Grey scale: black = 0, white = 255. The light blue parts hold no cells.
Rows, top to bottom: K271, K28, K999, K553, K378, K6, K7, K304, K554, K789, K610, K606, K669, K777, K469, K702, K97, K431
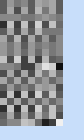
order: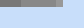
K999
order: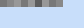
K7

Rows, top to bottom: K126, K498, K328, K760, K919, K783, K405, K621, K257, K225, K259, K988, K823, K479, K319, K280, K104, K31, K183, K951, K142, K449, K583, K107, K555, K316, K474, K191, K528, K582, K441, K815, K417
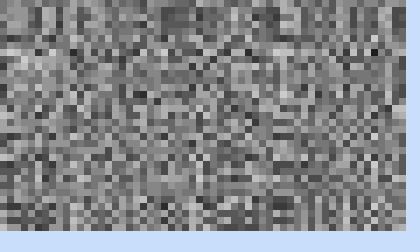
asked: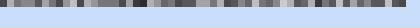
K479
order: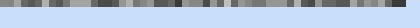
K328
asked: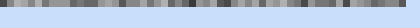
K142
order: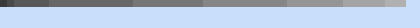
K31

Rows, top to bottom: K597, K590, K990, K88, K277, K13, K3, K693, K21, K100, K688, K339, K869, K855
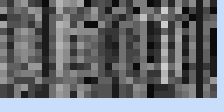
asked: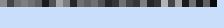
K13
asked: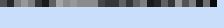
K277
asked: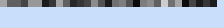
K100
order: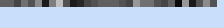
K990
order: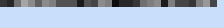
K869
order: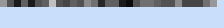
K339
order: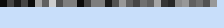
K590

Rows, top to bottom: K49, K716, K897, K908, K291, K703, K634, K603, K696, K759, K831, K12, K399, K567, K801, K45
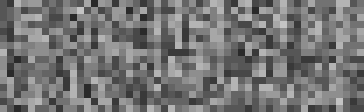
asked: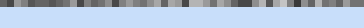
K908
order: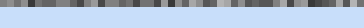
K759
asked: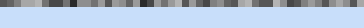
K897
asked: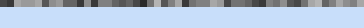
K291

